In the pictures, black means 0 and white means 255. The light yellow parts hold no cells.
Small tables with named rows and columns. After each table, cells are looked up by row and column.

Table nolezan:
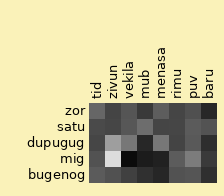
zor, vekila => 85
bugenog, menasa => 38
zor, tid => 102
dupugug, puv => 89
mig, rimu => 92
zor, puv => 80
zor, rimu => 69
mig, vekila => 11
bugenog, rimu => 82
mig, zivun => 220
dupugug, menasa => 119
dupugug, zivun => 158
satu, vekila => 87
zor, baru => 39
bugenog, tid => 91
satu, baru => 83
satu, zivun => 70

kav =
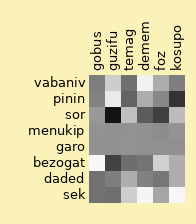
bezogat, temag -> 110
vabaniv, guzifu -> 205
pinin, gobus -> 130
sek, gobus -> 113
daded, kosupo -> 173
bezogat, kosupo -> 174
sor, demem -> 92
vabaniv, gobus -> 125
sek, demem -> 245
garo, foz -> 144
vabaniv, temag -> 111
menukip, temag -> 146
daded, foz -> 118
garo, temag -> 146
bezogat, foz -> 208
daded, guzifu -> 126

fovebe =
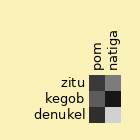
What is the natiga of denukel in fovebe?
209
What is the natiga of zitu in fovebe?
124
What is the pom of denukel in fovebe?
46
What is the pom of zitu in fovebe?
58
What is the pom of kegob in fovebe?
92
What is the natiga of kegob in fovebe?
23

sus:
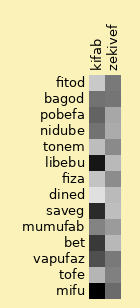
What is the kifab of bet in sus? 57
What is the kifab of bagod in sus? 114
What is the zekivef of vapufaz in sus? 121
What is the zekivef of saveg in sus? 190
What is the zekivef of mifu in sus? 107
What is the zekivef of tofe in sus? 128
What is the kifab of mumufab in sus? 131
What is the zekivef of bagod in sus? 117
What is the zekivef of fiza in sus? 140
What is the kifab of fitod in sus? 201
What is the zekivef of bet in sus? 184
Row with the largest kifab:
dined

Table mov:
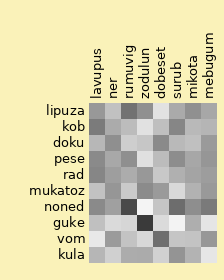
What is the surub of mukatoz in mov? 217
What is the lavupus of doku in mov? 183
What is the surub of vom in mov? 197
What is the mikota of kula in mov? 179
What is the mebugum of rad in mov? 157
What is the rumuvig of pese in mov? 143
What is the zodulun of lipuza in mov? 144
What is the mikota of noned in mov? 142
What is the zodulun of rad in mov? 152
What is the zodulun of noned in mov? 244
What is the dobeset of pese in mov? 188
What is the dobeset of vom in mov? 111
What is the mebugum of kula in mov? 230
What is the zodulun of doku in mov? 198
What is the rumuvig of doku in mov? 206
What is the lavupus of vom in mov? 232
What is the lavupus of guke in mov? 192
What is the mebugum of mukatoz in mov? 153
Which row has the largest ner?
guke

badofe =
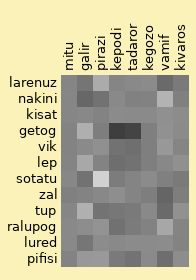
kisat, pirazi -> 131
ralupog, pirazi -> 147
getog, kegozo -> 127
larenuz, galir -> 117
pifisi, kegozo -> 138
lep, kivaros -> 144
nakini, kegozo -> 130
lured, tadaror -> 139
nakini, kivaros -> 128
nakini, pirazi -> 114
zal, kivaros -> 126
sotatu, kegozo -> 139
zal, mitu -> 128
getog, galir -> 175
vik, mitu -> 131
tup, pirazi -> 115
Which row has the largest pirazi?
sotatu

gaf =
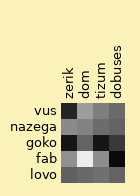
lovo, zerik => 96
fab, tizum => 141
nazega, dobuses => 99
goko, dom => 99
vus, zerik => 36
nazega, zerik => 138
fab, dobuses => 10
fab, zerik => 144
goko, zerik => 21
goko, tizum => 21
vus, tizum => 126
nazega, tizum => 108
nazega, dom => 129

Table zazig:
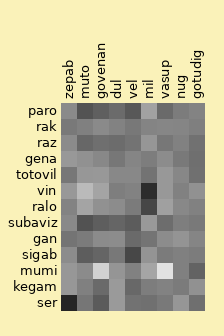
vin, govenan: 164
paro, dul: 107
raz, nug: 129
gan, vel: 106
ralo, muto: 164
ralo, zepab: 131
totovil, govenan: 152
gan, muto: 123
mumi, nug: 128
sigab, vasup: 123
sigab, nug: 128
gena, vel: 133
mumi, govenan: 210
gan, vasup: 140
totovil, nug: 135
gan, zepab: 116
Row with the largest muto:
vin

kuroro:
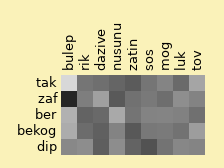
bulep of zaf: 37
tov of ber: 112
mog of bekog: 122
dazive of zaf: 160
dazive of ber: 105
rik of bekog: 108
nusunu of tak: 101
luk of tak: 106
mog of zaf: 110
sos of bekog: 120
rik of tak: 117
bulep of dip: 136
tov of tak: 165
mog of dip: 115
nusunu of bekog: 131

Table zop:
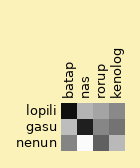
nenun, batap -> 132
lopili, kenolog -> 137
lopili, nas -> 180
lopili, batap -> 15
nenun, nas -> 251
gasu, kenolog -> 115

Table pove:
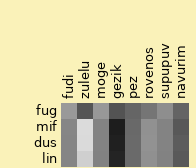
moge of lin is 130
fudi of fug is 153
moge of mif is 131
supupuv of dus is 131
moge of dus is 131
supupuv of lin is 130
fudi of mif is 134
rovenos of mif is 145
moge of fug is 152
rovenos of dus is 146
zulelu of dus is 218
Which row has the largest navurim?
fug

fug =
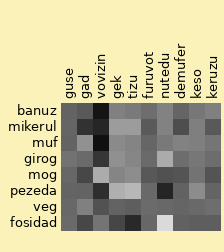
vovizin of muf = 16
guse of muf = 99
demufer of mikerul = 78
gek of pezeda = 175
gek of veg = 99
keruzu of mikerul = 89
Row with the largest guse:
girog

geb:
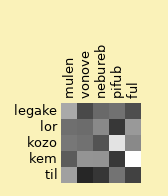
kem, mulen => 91
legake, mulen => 169
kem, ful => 254
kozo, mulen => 119
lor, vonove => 108
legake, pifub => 113
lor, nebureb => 137

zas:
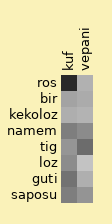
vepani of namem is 139
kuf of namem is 126
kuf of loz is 140
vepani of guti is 175
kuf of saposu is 126
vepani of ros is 177
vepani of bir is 171
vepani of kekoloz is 179
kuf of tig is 149
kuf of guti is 114
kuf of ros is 41
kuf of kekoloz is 174
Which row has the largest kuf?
kekoloz

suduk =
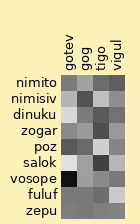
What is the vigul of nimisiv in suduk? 142
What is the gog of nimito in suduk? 160
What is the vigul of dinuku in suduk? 114
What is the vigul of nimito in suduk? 94
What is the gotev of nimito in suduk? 123
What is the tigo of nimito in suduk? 108
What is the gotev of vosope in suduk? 17
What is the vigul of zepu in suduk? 131
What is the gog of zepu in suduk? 121
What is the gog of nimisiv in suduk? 82
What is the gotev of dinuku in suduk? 216
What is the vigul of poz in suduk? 133
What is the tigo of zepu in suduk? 127
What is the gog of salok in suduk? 159
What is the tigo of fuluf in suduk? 110
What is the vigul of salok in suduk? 182
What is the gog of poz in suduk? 105
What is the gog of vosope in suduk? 158
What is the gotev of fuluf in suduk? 121
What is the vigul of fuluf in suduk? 201

